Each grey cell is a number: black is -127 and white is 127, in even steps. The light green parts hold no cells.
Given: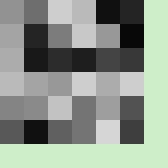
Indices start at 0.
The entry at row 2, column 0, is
43
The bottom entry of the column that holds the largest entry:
86
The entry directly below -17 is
-90
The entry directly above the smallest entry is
-90
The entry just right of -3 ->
71
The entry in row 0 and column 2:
78
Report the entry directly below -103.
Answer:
35
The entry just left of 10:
4
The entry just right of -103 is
-83
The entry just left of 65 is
10
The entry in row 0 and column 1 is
-17

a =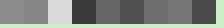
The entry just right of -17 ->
-9
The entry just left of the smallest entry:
90
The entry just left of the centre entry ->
-68

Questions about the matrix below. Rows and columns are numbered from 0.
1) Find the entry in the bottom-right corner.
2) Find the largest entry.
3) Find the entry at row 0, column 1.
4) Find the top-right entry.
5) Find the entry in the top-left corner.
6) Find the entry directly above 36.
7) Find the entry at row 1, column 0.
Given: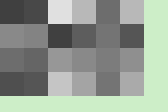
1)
42
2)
96
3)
-55
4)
56
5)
-63
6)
9
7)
9

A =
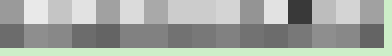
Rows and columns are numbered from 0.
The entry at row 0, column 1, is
105
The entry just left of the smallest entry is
98
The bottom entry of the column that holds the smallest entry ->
-7
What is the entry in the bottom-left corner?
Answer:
-19
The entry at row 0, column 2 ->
69
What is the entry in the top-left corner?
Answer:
26

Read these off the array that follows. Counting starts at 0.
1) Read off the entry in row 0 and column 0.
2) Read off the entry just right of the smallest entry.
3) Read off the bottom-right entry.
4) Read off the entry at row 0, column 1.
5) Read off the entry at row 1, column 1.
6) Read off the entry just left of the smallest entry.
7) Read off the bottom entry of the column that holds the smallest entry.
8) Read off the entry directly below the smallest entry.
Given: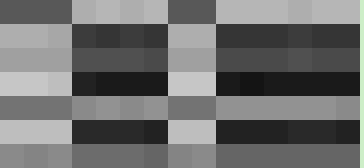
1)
-39
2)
-101
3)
-26
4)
-39
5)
46
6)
-101
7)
-26
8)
18

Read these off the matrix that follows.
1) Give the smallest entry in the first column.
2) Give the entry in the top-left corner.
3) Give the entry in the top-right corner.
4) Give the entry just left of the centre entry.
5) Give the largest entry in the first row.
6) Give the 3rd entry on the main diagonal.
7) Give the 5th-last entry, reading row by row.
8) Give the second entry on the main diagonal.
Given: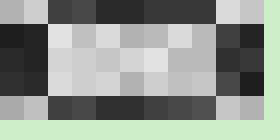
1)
-97
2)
49
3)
70
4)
70
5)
90
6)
84
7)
-62
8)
-91

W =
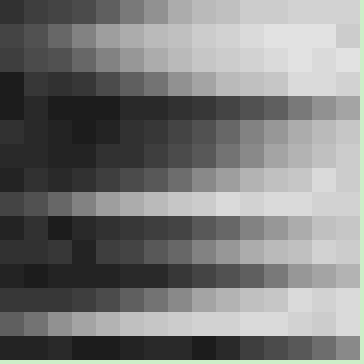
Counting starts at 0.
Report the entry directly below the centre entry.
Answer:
70
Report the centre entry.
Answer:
-18
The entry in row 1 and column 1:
-46
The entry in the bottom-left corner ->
-92
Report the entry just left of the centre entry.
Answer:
-39
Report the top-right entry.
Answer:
82
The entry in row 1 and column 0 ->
-59
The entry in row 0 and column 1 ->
-65
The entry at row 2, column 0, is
-65
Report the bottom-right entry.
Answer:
9
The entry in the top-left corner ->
-78
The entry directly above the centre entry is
-52
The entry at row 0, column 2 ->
-59
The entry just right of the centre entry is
9
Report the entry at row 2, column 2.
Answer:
-46

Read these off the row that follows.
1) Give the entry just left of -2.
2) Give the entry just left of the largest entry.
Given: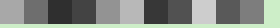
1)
-38
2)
-46

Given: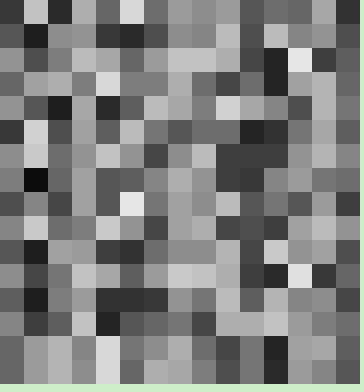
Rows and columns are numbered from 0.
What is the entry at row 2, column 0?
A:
19
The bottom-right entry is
-41
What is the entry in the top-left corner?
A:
-71
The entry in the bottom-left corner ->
-25
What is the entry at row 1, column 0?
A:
-41
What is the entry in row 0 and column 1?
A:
66
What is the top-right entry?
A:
-77
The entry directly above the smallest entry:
73
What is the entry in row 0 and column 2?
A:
-85
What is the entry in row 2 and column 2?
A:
-2
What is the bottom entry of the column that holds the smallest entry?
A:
27
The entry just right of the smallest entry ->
-25

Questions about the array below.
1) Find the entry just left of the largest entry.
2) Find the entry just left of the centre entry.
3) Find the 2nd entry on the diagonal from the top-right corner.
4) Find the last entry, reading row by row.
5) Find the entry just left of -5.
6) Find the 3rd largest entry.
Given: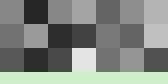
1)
-54
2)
-81
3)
-28
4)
-47
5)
-60
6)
51
